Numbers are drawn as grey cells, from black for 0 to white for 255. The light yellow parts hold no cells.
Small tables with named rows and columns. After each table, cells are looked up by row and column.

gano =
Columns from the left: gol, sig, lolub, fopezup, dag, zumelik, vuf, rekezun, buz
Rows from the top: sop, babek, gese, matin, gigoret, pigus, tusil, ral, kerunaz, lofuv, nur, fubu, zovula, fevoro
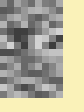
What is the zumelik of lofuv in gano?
170
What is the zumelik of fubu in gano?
151
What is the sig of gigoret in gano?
81
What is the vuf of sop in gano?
125
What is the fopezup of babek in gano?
152
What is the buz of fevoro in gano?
177
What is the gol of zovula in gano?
199
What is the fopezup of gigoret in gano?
63
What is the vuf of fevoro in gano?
99
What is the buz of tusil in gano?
138
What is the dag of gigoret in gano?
83
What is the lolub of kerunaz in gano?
126
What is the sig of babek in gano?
97
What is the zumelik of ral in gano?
163
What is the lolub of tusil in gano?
121
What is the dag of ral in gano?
138
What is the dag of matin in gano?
104
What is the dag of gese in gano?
112
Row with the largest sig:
tusil

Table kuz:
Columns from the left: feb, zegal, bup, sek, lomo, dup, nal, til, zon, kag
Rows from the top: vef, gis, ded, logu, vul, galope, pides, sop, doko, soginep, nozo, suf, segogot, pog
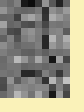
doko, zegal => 125
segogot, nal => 133
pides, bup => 102
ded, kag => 131
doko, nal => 122
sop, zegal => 113
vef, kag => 99
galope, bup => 82
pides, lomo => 113
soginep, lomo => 106
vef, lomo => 12
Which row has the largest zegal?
suf

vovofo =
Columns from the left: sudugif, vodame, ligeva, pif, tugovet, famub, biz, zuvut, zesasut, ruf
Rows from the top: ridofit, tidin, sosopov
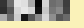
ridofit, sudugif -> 52
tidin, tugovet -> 214
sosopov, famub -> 138
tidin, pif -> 230
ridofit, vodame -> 111
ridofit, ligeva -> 230
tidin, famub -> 18
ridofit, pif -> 223
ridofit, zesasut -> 118
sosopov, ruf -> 106
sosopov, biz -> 213
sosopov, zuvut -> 142
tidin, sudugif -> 46
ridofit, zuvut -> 109
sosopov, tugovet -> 86
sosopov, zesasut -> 86
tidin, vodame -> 85
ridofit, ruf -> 62
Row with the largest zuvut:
sosopov

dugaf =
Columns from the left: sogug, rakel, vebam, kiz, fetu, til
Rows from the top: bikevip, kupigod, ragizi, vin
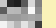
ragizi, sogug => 167
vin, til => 62
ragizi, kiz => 160
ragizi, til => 161
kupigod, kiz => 144
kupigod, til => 142
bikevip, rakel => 39
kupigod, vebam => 183
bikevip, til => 128
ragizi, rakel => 154
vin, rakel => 213

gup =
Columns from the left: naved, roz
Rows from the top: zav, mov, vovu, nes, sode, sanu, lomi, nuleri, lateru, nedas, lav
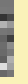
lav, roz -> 118
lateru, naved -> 95
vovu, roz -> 74
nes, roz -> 152
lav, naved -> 104
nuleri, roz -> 121

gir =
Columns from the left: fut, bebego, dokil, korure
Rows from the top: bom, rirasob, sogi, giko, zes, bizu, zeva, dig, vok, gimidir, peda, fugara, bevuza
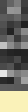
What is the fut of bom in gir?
75
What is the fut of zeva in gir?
193
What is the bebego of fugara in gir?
36
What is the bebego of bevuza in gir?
92
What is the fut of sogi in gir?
92
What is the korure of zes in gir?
137
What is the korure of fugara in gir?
160
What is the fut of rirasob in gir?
73
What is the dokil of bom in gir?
124
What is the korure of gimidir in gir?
60
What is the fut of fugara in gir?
42
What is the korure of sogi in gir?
73
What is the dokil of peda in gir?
122
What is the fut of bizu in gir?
90
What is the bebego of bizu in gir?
111
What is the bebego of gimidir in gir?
83
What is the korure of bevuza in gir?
88
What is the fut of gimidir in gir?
74
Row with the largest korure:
fugara

